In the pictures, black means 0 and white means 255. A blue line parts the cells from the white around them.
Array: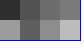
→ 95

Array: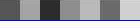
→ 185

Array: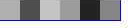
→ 155

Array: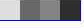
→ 104

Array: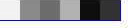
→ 177

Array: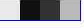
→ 16
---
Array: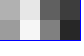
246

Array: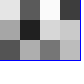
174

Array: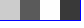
90

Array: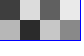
43

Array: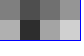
45

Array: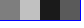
193

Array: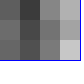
80

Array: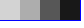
173
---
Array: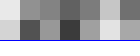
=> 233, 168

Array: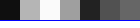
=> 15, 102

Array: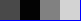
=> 73, 211

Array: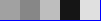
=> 161, 224

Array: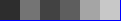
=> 45, 200

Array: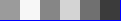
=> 155, 59

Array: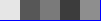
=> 230, 142
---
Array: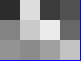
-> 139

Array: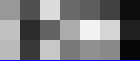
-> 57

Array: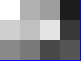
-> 121

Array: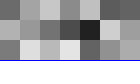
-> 222

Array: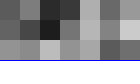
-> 139

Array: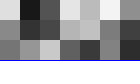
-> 150
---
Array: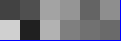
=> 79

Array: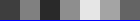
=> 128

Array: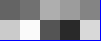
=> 113

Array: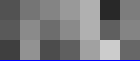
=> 117

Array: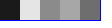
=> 229

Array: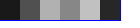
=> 80

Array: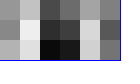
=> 194

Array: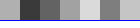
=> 58

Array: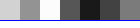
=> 147
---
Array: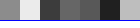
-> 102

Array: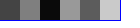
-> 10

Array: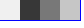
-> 240

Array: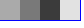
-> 170

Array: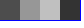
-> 77

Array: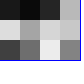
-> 64
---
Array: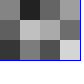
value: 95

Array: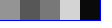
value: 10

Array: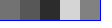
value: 129

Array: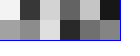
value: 197

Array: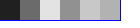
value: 200

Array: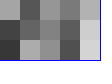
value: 178

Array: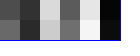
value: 230

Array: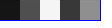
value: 143

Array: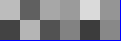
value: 218
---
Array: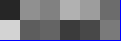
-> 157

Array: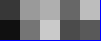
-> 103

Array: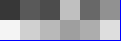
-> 104

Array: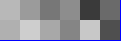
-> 58

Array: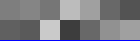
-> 104

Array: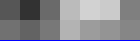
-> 203
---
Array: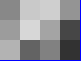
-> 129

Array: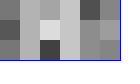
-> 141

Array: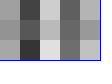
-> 110

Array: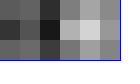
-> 159

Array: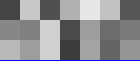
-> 100

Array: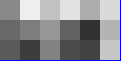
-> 67
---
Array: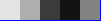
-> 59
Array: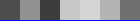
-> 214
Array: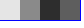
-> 138
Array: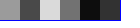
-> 114
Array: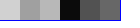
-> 11
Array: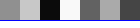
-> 98
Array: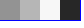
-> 182
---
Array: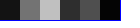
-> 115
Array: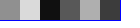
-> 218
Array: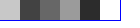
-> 66
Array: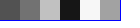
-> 114
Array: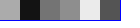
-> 19
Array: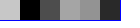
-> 0
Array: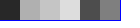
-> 176
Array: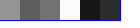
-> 93
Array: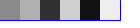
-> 176
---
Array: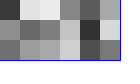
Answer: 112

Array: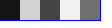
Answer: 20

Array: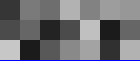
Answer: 199

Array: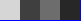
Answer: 214

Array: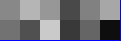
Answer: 114

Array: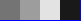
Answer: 116
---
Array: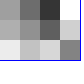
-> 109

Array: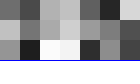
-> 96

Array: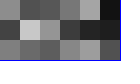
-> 119

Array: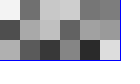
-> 206

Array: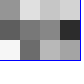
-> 224

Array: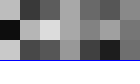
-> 105

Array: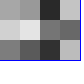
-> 153
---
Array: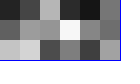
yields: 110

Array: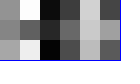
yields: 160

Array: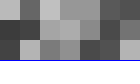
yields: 115

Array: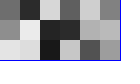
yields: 186

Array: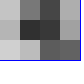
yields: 161

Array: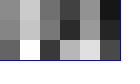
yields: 37

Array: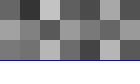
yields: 154

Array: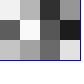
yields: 28
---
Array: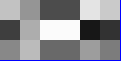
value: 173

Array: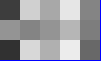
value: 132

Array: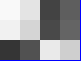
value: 213

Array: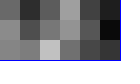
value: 78

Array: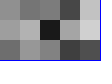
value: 178

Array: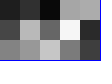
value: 185

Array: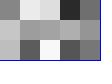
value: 157

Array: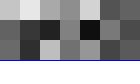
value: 55
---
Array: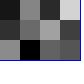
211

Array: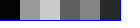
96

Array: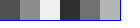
47

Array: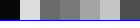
121

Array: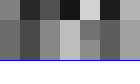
21

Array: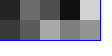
16

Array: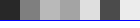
164
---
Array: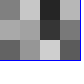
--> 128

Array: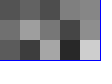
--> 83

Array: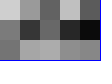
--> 207

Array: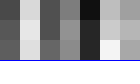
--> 73

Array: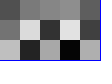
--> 80

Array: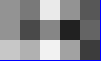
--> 147

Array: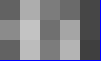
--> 98

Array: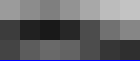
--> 155
